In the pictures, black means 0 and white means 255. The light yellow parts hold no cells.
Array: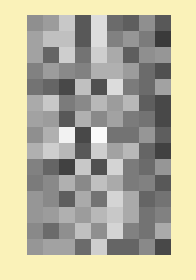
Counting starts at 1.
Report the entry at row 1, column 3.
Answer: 200
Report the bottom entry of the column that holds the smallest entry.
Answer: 72
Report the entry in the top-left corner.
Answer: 143
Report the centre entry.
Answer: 250
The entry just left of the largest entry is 72
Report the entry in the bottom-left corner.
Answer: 150
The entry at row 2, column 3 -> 192
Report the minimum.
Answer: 58
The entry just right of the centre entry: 115
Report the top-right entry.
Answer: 88
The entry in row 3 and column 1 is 162
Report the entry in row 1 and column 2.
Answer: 156
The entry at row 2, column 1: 162
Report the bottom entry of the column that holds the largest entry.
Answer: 206
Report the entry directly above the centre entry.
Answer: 137
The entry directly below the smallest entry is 150
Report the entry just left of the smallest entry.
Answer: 123
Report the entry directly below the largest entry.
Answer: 206
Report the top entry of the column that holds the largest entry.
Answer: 220

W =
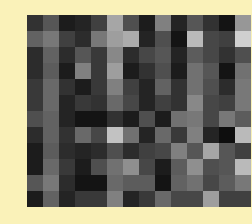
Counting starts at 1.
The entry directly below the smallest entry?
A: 86
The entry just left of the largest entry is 64
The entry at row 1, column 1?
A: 50
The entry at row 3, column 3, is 44
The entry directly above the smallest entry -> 120
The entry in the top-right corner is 151
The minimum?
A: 14
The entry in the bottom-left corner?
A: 28
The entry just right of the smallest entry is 186
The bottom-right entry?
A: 64
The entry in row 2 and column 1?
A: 98
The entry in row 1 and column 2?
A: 86
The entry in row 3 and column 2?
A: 98
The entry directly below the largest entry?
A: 79
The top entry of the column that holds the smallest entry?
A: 20
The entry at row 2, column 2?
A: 120
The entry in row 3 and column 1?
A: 44
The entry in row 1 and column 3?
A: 28
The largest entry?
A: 208

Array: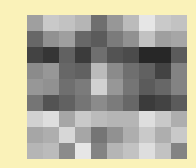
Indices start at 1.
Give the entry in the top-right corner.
194
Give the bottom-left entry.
181
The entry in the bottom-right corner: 131
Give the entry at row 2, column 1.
103
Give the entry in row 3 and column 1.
67
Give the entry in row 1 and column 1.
159
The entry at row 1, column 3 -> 194
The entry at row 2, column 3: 159

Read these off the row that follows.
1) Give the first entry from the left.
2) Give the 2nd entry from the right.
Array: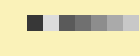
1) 55
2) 170

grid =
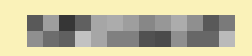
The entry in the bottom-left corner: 143
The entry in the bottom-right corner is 186
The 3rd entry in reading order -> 54
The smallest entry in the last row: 75
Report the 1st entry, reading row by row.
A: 89
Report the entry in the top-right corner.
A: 122
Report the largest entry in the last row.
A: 194
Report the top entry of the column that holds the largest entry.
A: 96

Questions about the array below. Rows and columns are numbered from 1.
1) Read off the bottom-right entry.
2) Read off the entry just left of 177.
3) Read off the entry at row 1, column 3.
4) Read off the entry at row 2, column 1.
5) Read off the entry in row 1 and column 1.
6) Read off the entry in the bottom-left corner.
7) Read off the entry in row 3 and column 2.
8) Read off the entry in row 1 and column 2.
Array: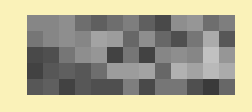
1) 103
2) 103
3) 142
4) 118
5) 134
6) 87
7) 79
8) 134

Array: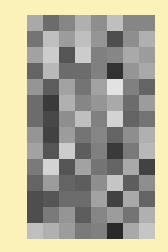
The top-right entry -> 134
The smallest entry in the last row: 42
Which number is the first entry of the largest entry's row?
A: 149
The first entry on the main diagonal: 169
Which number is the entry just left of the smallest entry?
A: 128
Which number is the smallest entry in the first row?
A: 108
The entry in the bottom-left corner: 191
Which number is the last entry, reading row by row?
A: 197
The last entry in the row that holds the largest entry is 100
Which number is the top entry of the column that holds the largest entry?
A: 191
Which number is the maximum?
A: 226
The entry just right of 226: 128
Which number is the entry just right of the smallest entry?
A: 169
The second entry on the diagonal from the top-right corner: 142
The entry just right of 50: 149
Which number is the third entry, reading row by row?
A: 134

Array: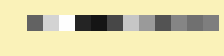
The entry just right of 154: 83
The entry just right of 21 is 71

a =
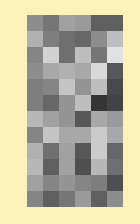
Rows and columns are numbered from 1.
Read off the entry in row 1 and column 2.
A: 118
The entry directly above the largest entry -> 190
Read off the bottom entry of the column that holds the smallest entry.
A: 95
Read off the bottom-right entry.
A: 141
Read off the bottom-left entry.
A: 133
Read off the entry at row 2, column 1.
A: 176
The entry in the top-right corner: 95
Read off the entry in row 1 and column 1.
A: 141
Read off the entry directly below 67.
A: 154
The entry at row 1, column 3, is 161
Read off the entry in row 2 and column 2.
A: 126
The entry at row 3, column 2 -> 210
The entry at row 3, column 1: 133
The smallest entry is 54
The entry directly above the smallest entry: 190
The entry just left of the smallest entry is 190

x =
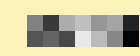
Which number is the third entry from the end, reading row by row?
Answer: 186
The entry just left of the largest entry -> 72
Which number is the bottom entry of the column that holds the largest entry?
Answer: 232
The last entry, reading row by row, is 4

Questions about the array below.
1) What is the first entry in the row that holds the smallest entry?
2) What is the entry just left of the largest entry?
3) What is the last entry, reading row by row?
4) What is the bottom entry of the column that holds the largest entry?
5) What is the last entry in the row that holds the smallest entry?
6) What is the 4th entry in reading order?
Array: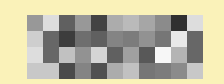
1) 152
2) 88
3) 200
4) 124
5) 221
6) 152

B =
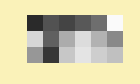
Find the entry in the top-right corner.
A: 250
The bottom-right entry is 192
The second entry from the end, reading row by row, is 206
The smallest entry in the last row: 54
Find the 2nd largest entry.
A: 228
